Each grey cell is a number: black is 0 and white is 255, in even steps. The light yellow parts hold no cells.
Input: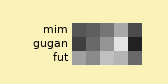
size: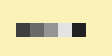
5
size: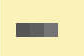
3
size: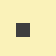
1
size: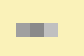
3
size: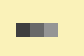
3

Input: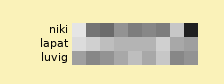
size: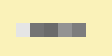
5
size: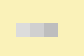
3
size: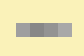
4
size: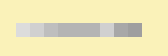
9

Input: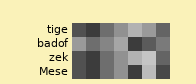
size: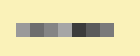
7
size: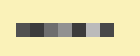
7
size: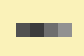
4
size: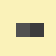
2

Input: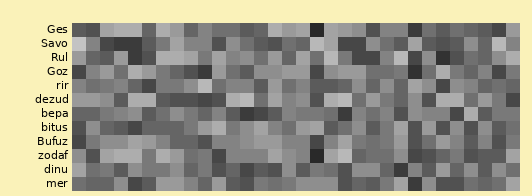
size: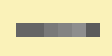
6
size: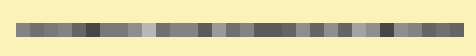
32
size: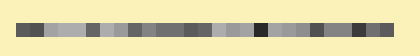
27
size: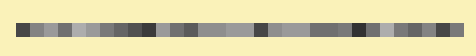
32

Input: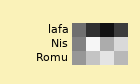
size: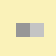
2
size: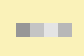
4
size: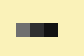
3
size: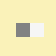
2

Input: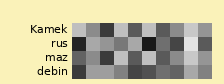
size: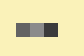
3
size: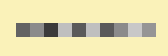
10

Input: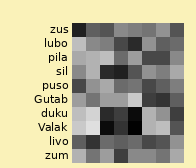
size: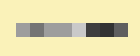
8
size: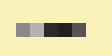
5
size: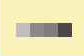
4
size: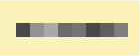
8
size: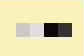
4
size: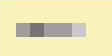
5

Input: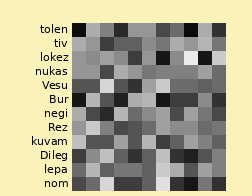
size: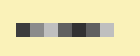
7
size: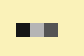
3
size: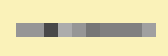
10
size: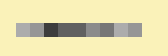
9

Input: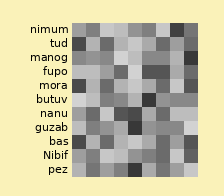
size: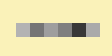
6
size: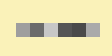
6
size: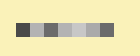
7
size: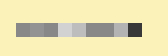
9
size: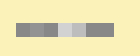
7
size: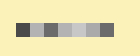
7

